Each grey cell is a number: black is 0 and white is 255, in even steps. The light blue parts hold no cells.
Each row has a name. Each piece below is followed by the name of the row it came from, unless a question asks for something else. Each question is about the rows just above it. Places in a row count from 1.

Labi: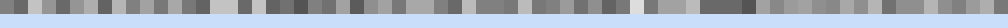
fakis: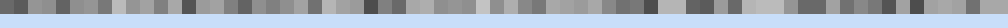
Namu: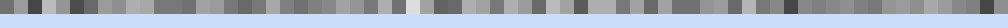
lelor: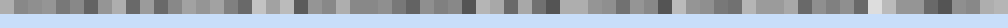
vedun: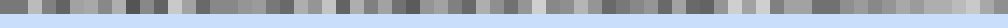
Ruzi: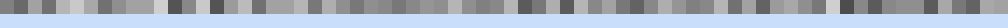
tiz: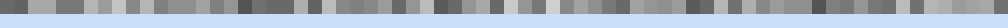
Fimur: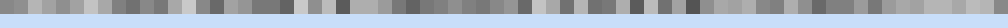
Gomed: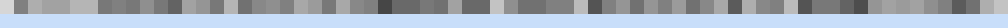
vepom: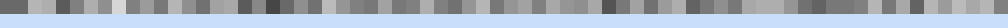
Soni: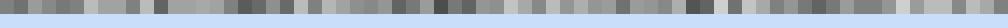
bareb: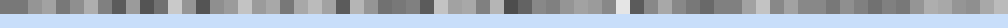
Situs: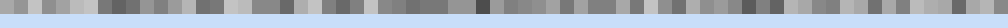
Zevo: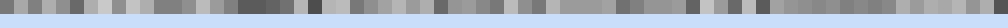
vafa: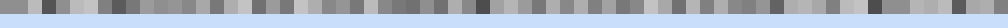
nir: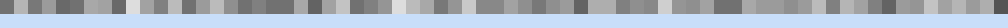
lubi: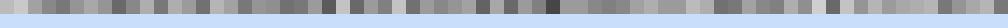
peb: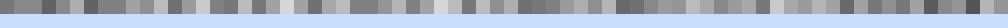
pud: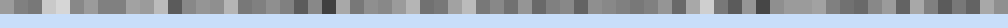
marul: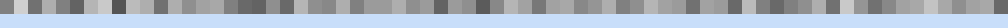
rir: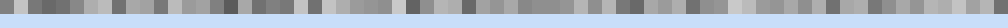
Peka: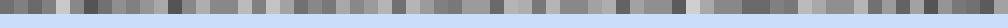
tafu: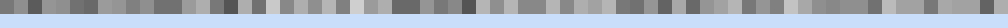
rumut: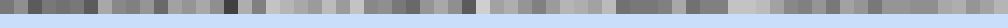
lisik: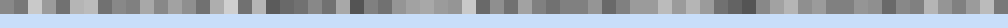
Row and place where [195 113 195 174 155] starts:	rir, 22
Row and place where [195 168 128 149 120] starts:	Soni, 54
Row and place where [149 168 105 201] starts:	tiz, 34
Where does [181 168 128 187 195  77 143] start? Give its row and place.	vafa, 58

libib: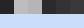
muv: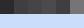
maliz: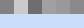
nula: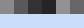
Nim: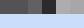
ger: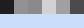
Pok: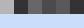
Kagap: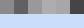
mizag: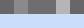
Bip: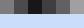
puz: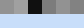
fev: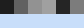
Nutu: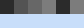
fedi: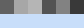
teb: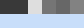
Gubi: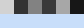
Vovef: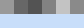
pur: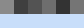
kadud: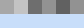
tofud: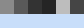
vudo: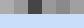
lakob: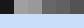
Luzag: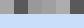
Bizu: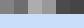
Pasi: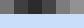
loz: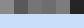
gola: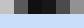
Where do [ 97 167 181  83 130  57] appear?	fedi
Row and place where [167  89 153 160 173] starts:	Luzag, 1
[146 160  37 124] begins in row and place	fev, 3
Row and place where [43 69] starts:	Pasi, 3
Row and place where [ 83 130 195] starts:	Vovef, 3
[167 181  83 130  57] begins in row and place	fedi, 2
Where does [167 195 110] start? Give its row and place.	kadud, 1

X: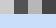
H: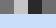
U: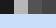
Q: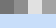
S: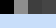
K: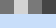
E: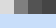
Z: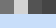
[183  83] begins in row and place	U, 2
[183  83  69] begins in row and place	U, 2
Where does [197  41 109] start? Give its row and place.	H, 2
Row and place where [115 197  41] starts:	H, 1
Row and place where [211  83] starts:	Z, 2
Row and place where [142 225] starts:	Q, 2

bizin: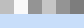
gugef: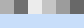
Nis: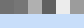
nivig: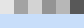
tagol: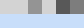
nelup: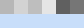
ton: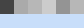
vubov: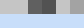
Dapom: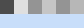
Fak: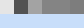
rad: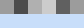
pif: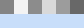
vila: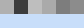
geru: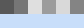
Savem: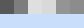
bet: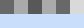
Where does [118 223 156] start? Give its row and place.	geru, 2
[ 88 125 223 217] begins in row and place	Savem, 1
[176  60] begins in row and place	vila, 1
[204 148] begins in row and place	ton, 4
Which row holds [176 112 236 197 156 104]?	gugef
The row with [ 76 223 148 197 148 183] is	Dapom

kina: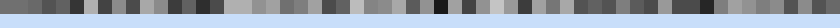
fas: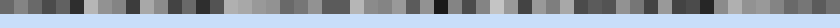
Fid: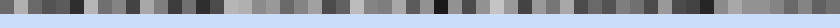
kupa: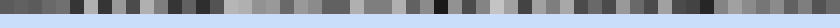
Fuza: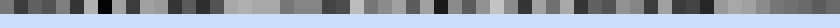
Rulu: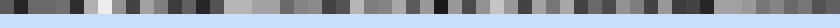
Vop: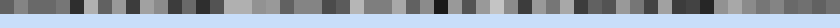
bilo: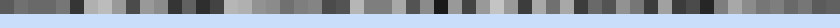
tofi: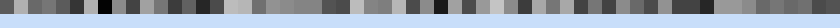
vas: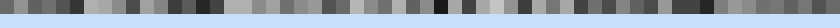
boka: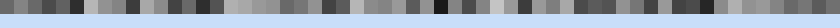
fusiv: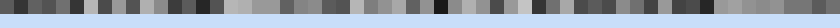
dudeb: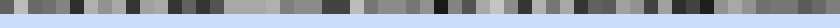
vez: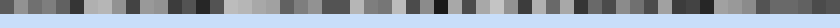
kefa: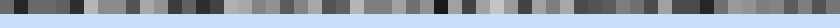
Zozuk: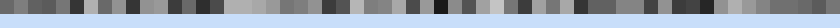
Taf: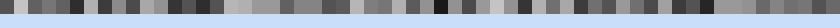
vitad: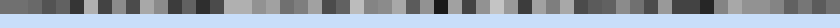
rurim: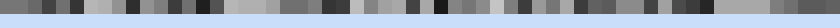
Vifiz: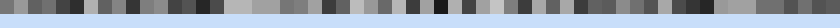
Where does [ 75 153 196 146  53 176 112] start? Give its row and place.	Taf, 34
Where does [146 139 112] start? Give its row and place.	bilo, 19
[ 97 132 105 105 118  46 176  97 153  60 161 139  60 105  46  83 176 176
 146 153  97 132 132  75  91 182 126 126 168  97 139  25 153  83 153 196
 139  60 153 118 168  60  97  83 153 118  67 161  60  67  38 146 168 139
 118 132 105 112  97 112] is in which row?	Vop
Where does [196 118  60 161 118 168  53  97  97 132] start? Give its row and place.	Zozuk, 36
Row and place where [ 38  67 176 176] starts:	vas, 15

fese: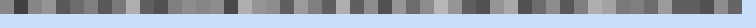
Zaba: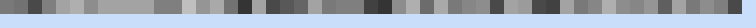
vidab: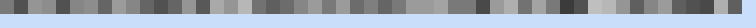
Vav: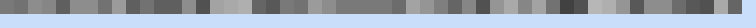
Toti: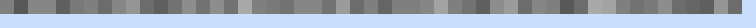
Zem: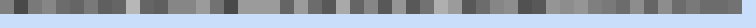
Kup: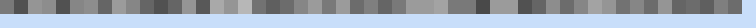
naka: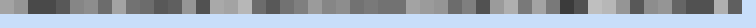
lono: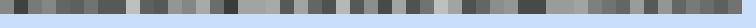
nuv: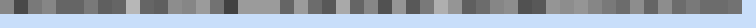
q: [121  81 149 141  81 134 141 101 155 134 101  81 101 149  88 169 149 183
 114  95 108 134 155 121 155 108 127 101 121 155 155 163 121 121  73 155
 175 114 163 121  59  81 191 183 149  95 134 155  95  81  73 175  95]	vidab
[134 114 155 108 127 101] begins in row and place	Toti, 23
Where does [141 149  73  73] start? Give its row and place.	lono, 36

